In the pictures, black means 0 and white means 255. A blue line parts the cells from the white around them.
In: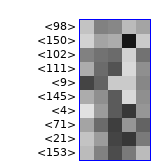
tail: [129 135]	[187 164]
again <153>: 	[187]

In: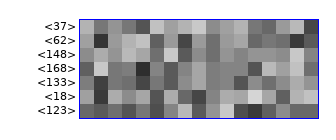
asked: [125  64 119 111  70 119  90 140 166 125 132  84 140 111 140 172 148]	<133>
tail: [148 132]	[148 148 140 200 132]
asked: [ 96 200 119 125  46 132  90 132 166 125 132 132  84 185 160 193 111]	<168>
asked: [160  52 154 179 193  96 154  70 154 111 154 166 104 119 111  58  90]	<62>
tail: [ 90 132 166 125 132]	[132  84 185 160 193 111]
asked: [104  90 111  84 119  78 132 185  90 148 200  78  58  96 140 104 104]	<123>
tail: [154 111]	[154 166 104 119 111  58  90]

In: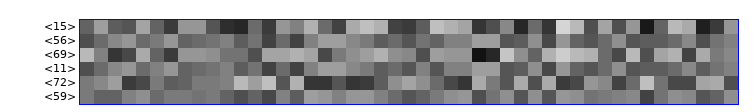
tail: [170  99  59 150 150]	[143 115 115  79 164 164 177 164  72 122 143 158 177 143 136  79 158 150
 150  18  39 197 143  99 177 205 185 177 107  72 185  79 164 177  66 170
 122 136]
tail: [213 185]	[ 79 164  79 150  25  99 185 170  31  59 150]

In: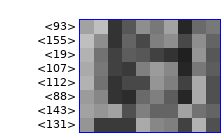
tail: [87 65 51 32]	[149  87]
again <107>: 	[120]
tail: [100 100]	[162 114 100]
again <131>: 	[58]
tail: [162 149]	[162  80 127 100 100 162 114 100]
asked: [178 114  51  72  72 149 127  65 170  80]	<112>

